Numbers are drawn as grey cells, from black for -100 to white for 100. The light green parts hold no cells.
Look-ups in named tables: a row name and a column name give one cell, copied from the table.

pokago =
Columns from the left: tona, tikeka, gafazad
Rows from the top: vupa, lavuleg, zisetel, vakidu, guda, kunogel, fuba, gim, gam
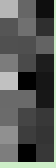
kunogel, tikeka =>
-17
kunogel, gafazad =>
-82
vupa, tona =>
43
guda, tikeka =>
-99
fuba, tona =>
-16
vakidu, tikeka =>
-42
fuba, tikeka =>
-46
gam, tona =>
-2
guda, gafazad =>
-83
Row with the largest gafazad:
zisetel

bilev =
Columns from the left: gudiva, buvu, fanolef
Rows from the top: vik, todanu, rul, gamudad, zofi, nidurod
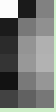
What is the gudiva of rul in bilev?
-66
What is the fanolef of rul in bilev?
38
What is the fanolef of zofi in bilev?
18
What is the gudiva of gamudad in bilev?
-59
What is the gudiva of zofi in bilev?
-86
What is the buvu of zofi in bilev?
-5
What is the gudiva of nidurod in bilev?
-48
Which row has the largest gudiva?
vik

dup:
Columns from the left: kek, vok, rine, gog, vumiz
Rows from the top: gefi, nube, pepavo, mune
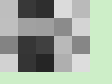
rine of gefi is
-64
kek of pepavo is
3
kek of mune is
65
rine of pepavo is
-50
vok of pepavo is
-58
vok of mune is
-59
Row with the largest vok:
nube

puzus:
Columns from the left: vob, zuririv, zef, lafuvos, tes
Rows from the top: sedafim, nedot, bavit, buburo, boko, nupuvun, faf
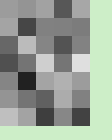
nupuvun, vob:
16
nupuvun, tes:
1
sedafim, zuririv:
16
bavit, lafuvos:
-35
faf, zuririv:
28
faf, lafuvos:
6
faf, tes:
-48
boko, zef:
29
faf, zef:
-51
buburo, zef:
62
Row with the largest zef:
buburo

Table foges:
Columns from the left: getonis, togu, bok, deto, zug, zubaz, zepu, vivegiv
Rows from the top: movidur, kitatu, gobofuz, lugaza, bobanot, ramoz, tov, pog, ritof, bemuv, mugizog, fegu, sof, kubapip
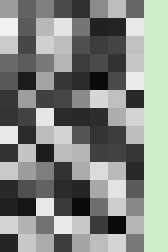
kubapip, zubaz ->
48
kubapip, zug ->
29
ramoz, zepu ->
50
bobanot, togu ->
-78
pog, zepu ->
-53
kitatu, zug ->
-8
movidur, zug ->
-62
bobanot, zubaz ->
-91
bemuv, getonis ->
58
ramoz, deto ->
-45
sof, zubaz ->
-54
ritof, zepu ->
-48
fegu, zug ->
-91
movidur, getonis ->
22
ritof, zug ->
42
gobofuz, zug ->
-38
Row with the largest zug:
sof

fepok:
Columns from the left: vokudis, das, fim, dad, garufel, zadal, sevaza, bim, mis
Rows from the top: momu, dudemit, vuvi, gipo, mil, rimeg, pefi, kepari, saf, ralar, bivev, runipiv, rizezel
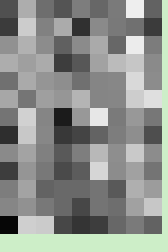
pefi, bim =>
19
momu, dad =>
-34
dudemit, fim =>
1
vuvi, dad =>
-25
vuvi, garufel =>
9
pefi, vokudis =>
-9
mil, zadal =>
4
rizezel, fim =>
59
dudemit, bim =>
-12
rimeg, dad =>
18
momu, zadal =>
-19
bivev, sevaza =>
-30
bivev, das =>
28
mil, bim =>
70

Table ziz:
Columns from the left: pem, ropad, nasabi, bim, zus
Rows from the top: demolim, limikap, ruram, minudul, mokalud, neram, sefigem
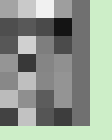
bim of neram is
16
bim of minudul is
13
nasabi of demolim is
89
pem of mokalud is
7
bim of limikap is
-84
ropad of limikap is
-31
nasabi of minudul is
4
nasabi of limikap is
-42
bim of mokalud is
16
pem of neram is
47
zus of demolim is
-12
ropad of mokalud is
50
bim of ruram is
-41
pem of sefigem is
-48
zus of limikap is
-12
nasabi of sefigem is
-33
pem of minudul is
17
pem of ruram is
-32
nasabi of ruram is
-1
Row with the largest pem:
neram

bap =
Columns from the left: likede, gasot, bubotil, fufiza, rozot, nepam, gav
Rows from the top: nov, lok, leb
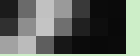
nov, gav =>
-92
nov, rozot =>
-55
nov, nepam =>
-91
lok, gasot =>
11
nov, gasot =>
-17
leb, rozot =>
-91
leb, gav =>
-92
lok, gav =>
-93
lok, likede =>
-62
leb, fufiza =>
-82
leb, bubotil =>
-26
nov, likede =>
-79
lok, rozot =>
-75
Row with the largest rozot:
nov

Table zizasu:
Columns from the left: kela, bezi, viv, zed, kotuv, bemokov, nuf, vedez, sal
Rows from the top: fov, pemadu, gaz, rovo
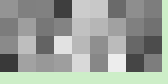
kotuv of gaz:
44
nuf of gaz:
47
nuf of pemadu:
26
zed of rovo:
24
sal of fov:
-2
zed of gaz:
77
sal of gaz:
-40
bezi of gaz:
49
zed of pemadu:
3
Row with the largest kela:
fov

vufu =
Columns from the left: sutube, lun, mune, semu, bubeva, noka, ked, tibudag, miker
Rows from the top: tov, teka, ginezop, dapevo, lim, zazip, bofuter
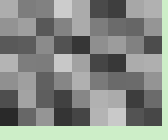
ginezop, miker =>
-40
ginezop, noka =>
12
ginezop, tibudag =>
1
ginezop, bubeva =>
-58
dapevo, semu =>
57
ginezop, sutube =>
-30
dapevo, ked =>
-56

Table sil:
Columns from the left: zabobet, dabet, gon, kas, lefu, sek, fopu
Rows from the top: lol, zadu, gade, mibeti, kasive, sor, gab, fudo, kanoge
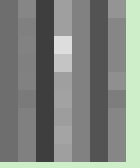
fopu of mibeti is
5
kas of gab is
23
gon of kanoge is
-51
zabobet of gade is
-14
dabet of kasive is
1
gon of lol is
-51
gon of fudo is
-51
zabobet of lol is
-14
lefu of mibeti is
1
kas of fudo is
29
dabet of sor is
-4
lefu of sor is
1
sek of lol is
-35
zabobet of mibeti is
-14
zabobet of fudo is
-14

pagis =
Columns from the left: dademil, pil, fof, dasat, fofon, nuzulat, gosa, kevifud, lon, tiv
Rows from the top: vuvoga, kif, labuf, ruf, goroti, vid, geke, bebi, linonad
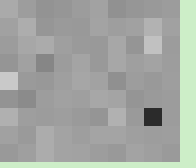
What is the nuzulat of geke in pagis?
17
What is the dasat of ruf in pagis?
22
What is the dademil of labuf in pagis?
22
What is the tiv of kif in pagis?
26
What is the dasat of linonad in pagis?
28
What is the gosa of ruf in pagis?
31
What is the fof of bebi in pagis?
35
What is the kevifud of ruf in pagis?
25
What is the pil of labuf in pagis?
31
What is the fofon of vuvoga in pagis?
22
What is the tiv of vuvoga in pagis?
22
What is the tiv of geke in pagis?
22

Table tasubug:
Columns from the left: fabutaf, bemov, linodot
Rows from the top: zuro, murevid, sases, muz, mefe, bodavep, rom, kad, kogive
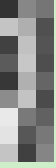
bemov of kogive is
-50
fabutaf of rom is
83
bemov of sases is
51
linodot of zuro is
-8
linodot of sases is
-34
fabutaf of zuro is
-60

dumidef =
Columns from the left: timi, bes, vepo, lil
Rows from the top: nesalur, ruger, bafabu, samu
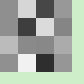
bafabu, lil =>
34
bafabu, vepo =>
7
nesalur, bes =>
68
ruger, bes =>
-51
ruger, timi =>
12
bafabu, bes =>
8
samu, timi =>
13
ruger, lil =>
4
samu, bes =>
89
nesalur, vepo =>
-44
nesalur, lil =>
19
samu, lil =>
18
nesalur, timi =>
12
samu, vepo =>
-64
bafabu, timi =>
47
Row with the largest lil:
bafabu

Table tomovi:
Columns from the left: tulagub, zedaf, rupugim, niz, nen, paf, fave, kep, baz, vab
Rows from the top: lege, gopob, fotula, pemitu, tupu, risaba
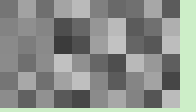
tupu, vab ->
-45
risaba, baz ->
-33
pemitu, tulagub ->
9
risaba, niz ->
-30
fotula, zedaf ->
-2
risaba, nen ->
-44
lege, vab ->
-29
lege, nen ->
46
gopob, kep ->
-29
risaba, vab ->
47
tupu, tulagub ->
-8
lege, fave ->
-18
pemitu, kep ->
45
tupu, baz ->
28
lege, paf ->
0
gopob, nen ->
-19
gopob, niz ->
-39
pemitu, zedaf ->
-13
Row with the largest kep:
pemitu

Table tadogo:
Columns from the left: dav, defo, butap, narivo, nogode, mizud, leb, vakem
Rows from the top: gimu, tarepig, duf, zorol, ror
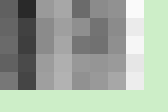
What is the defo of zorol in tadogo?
-42
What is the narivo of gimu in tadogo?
31
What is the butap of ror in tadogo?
25
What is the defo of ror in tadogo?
-46
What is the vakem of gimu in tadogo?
96
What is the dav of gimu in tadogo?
-25
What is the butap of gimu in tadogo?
21
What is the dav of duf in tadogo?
-17
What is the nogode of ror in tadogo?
14
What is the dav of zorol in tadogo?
-24
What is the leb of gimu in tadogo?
14
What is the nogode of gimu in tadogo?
-16

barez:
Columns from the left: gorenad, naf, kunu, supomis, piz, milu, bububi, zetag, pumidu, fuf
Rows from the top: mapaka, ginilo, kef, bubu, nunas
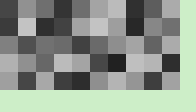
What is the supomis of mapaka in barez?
-59
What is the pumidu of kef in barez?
-22
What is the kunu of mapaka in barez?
-13
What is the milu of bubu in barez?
-44
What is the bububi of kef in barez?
11
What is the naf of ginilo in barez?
53
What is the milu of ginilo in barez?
53
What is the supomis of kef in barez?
-16
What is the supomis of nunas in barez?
-51

